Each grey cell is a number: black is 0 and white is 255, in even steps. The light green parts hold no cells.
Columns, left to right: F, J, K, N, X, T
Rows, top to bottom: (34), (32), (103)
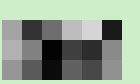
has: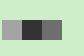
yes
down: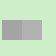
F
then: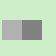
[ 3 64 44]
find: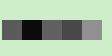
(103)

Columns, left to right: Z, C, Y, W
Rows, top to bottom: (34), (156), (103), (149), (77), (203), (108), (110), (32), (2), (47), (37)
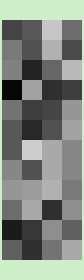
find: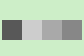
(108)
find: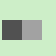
(203)
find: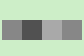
(110)
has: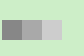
no

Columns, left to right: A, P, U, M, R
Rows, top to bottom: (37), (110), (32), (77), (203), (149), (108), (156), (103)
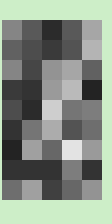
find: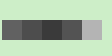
(110)
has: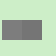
no
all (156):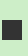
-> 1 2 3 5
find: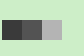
(110)

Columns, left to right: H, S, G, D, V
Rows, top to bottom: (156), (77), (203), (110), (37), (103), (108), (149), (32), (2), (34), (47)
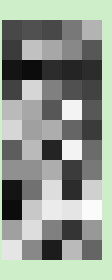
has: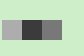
yes
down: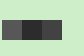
V
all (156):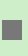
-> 4
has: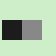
no

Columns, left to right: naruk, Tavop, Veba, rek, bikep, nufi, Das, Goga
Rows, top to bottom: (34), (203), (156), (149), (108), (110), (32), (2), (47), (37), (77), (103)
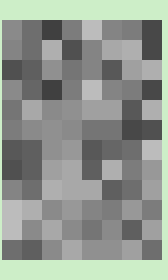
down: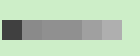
Veba
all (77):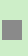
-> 2 4 6
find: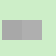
(203)
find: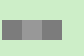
(37)
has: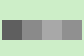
yes

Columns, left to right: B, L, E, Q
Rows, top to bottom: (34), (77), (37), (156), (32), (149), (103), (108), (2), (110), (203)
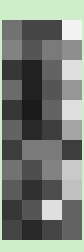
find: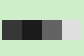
(32)
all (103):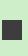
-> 1 4

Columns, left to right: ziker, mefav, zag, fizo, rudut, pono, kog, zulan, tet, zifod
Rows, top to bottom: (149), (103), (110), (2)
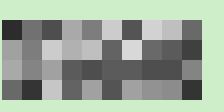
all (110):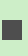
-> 5 8 9
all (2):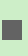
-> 4
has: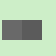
yes
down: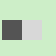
kog

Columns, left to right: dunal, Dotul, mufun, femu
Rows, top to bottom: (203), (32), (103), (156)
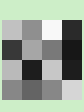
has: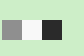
yes
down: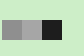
Dotul
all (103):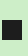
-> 2 4
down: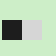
femu
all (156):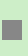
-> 1 3
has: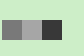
no

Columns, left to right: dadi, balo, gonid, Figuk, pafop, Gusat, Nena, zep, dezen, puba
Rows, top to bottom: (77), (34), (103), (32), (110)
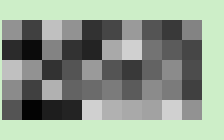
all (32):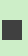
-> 2 10
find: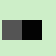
(110)
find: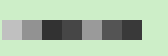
(77)
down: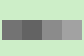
zep
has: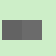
yes
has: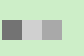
no
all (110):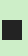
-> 4

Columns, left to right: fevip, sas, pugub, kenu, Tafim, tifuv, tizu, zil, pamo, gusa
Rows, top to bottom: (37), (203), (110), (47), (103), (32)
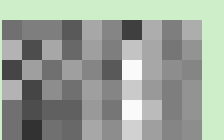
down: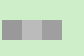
zil
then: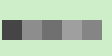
[202 153 126]
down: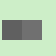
pugub
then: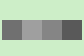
[250 167 141]
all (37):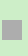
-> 8 10
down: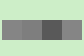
tifuv
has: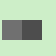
yes

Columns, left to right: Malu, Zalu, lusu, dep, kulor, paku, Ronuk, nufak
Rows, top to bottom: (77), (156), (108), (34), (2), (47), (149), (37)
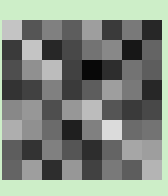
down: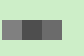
lusu
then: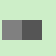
[ 45 100 166]
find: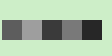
(77)
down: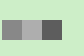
Malu

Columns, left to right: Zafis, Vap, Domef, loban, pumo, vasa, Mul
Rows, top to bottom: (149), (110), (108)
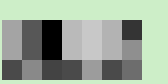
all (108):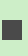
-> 1 4 6
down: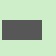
Vap

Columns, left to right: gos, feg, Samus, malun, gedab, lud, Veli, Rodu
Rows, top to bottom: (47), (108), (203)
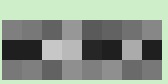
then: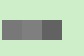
[143 127 143]
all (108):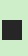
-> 5
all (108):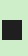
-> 1 2 6 8

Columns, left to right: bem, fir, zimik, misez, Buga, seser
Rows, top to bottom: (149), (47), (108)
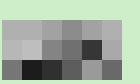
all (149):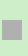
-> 1 2 6
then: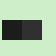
[ 93 154 105]
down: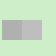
fir

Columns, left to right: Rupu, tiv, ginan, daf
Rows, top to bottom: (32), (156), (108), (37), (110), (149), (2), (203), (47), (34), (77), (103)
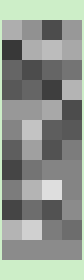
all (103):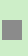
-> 1 2 3 4
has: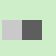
no
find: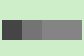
(203)
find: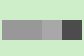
(110)
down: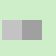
tiv
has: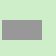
yes

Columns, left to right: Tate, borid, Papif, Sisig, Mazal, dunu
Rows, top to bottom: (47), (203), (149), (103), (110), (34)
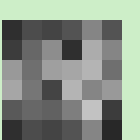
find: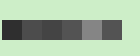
(47)
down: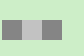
Mazal
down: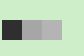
Sisig
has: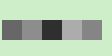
yes
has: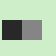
no
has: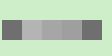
no

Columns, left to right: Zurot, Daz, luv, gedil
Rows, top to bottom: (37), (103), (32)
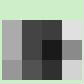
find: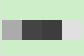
(37)
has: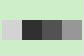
no
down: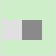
gedil
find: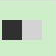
(32)

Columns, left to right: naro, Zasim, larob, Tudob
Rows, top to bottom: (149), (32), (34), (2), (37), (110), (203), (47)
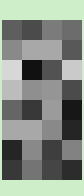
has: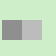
no
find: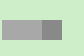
(110)

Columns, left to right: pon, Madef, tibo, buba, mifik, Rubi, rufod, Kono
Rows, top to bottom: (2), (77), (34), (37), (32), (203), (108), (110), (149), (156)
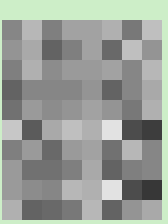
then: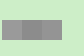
[162 148 120]
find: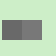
(156)
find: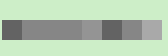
(37)
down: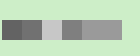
pon
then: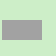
[176 120 191]
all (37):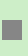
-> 2 3 4 7
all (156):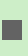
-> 2 6

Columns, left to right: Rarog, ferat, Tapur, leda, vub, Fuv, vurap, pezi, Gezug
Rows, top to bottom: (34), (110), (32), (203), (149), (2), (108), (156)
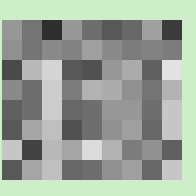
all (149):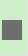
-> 2 5 8
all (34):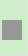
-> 1 4

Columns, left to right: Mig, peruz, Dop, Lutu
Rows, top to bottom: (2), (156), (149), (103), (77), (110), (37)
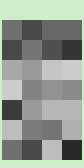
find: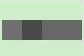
(2)
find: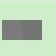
(110)
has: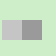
no
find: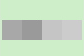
(149)
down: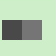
peruz
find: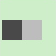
(37)
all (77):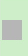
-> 3 4

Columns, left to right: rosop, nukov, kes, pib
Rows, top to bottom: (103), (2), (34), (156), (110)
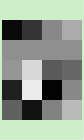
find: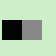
(156)
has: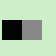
yes
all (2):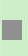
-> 1 2 3 4
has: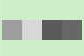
no
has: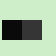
yes
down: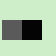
kes

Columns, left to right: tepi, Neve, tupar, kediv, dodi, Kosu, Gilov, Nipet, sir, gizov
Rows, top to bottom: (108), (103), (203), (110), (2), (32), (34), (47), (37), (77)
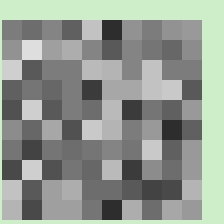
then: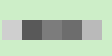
[ 59 117  96]
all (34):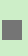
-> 1 3 5 7
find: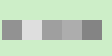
(103)
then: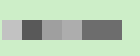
[89 67 73]

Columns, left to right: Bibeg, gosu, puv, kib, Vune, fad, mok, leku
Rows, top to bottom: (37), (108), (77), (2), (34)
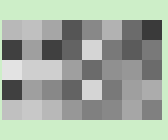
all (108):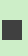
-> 1 3
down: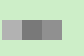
fad
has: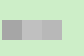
no
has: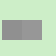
yes
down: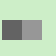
kib
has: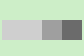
yes
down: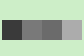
leku

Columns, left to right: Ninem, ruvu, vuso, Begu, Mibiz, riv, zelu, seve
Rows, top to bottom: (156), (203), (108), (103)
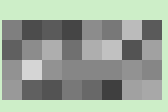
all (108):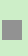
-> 1 3 7
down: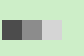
ruvu

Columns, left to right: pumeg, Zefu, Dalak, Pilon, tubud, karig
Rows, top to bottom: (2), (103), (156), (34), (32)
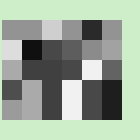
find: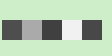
(34)
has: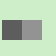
no
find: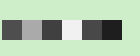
(34)
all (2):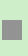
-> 1 2 4 6

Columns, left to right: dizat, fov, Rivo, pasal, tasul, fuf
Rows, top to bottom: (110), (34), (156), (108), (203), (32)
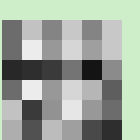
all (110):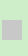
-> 4 6
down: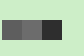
fuf
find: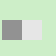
(203)
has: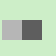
yes

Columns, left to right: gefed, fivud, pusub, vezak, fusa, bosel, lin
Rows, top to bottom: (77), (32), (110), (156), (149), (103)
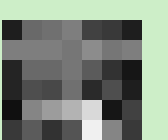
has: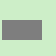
yes
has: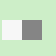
no
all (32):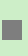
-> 1 2 3 7
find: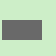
(110)
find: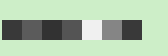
(103)

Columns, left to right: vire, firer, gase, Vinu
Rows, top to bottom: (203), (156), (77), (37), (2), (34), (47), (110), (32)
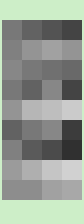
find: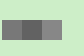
(37)
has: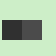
no
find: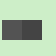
(203)

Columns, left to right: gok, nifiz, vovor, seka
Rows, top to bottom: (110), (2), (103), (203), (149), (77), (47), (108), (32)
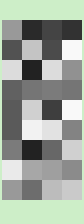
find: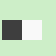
(149)
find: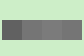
(203)
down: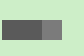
gok

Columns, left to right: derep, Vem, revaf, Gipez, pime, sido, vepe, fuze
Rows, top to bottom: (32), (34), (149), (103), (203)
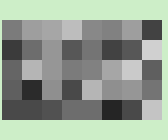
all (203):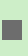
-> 4 5
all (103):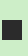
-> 2
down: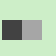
sido
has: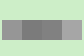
yes
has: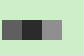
yes
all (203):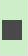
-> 1 2 7

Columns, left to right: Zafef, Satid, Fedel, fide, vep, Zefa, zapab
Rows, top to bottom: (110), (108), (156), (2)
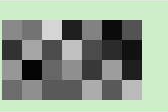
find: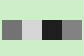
(110)
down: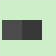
vep
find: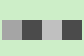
(108)
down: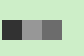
Zafef
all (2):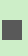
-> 3 4 6
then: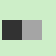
[ 75 192  75]
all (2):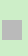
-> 7

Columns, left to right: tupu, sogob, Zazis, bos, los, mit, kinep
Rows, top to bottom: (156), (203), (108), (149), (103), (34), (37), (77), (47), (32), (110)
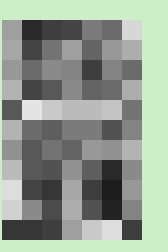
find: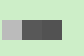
(77)
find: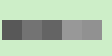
(37)
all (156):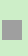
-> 1
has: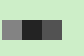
no
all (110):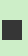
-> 1 2

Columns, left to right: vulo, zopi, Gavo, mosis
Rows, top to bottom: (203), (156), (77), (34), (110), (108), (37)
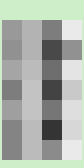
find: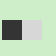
(108)
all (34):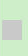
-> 4

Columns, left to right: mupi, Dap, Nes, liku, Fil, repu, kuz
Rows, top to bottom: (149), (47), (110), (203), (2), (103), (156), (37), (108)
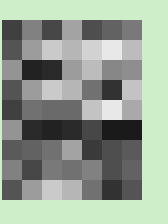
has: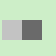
no
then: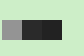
[42 71 26]
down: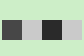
Nes
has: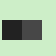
no
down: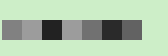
Dap
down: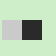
Nes

